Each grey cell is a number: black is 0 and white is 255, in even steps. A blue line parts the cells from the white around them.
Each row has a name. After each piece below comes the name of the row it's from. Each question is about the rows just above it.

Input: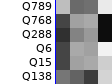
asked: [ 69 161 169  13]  Q768
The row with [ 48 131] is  Q288

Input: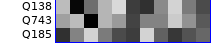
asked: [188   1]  Q743
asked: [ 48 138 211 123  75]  Q138
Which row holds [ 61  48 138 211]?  Q138
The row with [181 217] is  Q138
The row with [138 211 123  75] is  Q138
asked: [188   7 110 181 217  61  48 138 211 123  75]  Q138

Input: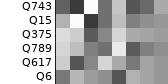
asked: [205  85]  Q617
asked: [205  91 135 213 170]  Q375
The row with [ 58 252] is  Q743
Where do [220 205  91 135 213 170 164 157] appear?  Q375
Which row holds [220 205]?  Q375
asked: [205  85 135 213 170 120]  Q617

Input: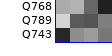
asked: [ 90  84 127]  Q789
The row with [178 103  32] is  Q768

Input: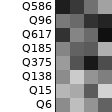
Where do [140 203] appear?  Q138
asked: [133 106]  Q617

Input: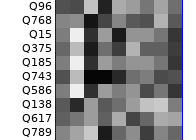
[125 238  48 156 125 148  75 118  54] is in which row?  Q586
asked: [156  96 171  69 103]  Q617

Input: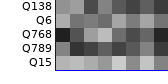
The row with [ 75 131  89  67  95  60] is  Q138
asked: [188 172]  Q15
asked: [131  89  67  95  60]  Q138

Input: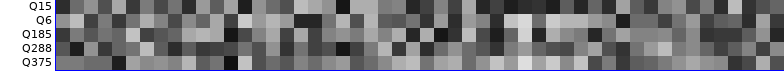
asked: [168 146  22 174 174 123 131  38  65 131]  Q15
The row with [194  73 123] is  Q375

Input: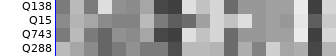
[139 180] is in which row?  Q15
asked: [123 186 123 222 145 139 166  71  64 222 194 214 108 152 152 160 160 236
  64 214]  Q138
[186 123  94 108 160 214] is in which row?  Q15
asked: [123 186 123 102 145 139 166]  Q743
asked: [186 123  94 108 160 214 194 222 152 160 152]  Q15

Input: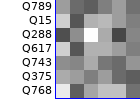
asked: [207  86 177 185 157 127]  Q15
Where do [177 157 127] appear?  Q617
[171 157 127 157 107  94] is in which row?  Q375
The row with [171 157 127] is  Q375
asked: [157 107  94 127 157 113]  Q789
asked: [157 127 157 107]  Q375
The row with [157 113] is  Q789

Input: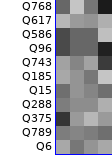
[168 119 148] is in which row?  Q6
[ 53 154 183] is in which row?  Q375
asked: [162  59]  Q743
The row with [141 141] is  Q288
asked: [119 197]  Q185
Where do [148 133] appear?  Q15

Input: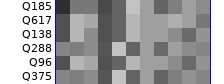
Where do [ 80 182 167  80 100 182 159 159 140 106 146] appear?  Q96
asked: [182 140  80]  Q138
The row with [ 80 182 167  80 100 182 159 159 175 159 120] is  Q617
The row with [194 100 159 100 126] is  Q375
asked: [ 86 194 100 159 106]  Q288

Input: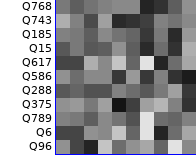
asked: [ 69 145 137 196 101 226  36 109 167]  Q6
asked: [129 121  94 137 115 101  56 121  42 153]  Q185
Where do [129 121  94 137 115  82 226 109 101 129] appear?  Q789
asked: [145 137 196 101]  Q6
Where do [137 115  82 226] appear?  Q789

